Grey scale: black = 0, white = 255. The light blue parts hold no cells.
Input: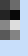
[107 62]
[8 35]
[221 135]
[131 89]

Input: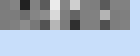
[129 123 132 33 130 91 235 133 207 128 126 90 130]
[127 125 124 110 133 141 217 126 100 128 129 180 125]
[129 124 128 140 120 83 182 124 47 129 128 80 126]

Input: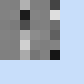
[68 130 128 177 127 127]
[222 130 133 27 132 128]
[110 127 123 77 126 128]
[96 130 128 175 140 134]
[131 129 127 208 131 127]
[21 128 129 170 118 130]

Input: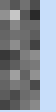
[77 113 86 113]
[41 145 198 86]
[105 94 136 104]
[93 101 112 109]
[66 108 141 105]
[141 55 72 126]
[121 73 94 115]
[145 109 159 99]
[74 100 122 113]
[117 92 75 108]
[137 68 88 117]

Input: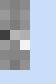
[138 139 129]
[150 153 133]
[144 139 124]
[175 62 182]
[242 156 136]
[135 135 133]
[145 145 122]

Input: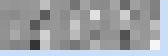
[129 151 149 150 152 190 149 148 116 162 140 139 164 105 160 147]
[128 142 139 147 150 91 150 139 162 146 225 148 155 206 126 151]
[190 145 157 149 88 148 151 144 198 149 154 142 155 171 153 150]
[163 146 169 147 135 208 150 148 185 148 120 146 146 82 162 151]
[246 141 131 134 52 196 149 135 119 140 178 153 155 101 148 154]

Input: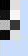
[223 2]
[247 19]
[54 186]
[222 12]

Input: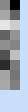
[0 136]
[99 167]
[205 228]
[147 98]
[132 143]
[191 81]
[122 43]
[117 164]
[128 168]
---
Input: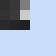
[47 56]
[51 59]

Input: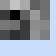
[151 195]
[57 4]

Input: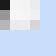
[26 244]
[150 246]

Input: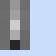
[107 151]
[109 160]

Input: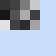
[52 65]
[23 83]

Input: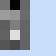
[116 4]
[156 150]

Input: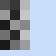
[78 55]
[154 36]
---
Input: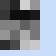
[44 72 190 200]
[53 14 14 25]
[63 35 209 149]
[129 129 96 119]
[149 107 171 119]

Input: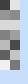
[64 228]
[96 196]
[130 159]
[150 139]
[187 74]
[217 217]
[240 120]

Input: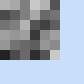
[34 75 105 45 84 200]
[75 94 127 168 105 115]
[115 127 179 84 66 94]
[150 115 105 94 150 138]
[159 150 159 57 138 159]
[179 168 127 200 179 84]

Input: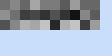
[82 135 176 166 195 40 176 195 62 156]
[112 135 103 166 123 123 91 156 103 103]
[144 112 62 71 51 82 51 19 135 91]

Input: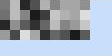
[39 144 91 49 102 188 133 154 198]
[112 188 133 27 61 198 177 166 221]
[121 188 39 81 177 133 166 166 144]
[154 72 221 166 49 102 81 27 91]

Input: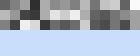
[99 128 161 47 173 139 151 128 185 117 195 205 99 250]
[128 67 238 217 57 108 88 108 205 88 76 117 76 161]
[185 151 67 57 173 227 205 238 173 99 88 117 139 161]

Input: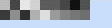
[58 142 48 176 222 154 131 119 110]
[188 70 231 210 92 92 70 17 81]

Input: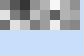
[113 225 191 124 157 237 145 135]
[135 85 53 145 179 247 179 145]
[225 124 85 191 157 95 179 168]

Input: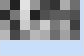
[42 120 214 33 80 92 92 80]
[141 33 226 151 71 51 172 110]
[151 51 203 141 203 120 172 62]
[183 71 131 183 172 110 161 101]
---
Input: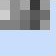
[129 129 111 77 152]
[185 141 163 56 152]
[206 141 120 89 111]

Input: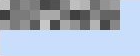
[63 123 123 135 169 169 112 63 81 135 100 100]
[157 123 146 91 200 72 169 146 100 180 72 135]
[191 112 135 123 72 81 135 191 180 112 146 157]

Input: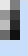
[106 16]
[149 61]
[189 40]
[231 126]

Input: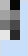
[116 73]
[162 126]
[185 7]
[230 40]

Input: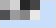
[80 155 134 232]
[176 211 38 69]

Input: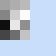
[15 231 143]
[69 110 195]
[133 207 251]
[162 174 186]

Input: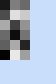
[3 232 159]
[24 126 106]
[76 223 202]
[95 170 36]
[106 13 116]
[170 64 147]
